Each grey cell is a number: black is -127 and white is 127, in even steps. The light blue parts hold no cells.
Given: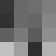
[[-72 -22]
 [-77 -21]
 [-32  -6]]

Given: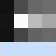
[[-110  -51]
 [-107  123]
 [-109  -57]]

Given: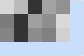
[[ 87  58]
 [ -4 -76]
 [  4 -76]]

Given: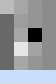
[[ 59  38]
 [-23  29]
 [-23  38]]

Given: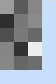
[[ 29 -37]
 [-81  -7]
 [-49  -5]]

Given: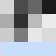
[[ 86 -52]
 [ 44 -79]
 [ 76  -4]]

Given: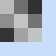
[[ 59 -16]
 [ 14  68]
 [-75  34]]
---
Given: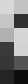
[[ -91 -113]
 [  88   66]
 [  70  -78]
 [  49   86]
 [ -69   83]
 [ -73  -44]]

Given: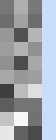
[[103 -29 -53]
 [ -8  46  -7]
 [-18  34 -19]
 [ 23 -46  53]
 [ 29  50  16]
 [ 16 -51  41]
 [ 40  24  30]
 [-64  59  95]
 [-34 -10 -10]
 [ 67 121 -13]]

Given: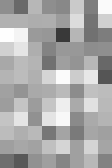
[[-17 -39  17  31   5  32  56   2]
 [ 14 -22  55  14   8  74  -1 122]
 [ 49  49  45  46  28  92 -12  80]
 [126 116  26  23 -70  54 -14  -2]
 [ 80 101  46   3  24  24  13  15]
 [ 40  59  52 -14  31  20  55 -23]
 [ 52  60  48  85 123  76 103 -42]
 [ 33  19  41  44  58  12  64  60]
 [ 29  68  28  69 110  42  97  57]
 [ 68 101  17 100 120  10  42  52]
 [ 60  47  57  -8  36  -5  38  32]
 [ 31  39  34  64  85  32  84  37]]

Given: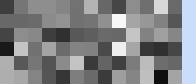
[[  46   39    4  -42  -73   -1  -21  -68   30    5   63 -113   36]
 [ -65   -9   14   14    5  -13   51  -24  -57   13  -16   88  -22]
 [ -23  -23  -20   11   18  -14  -11   16  119   37   23    2  -41]
 [ -59   13    8  -65  -79  -39  -33  -21  -23   69    2   31    6]
 [-102   68  -14   36  -20    3    1  -53  110   38  -72  -79  -57]
 [  48  -39   -9  -43   11   67  -69  -27  -63   -4   60  -18  -24]]

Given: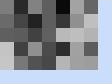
[[  70   -7  -45  -55   53   32   29]
 [  -2  -86    2  -33 -117   35  -25]
 [ -21  -58  -94  -33  -72   16   63]
 [ -32  -35  -62  -31   57   62   51]
 [  68  -62   16  -52  -82   33  -35]]

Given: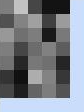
[[ -57  -97  -27   -2  -44]
 [  -2   66  -57 -108 -108]
 [ -46    3   32  -63   27]
 [  24  -15   -2 -102   -6]
 [  -1  -57  -19    1  -34]
 [ -13  -89   -7  -15  -90]
 [ -75 -110   45    3  -72]]
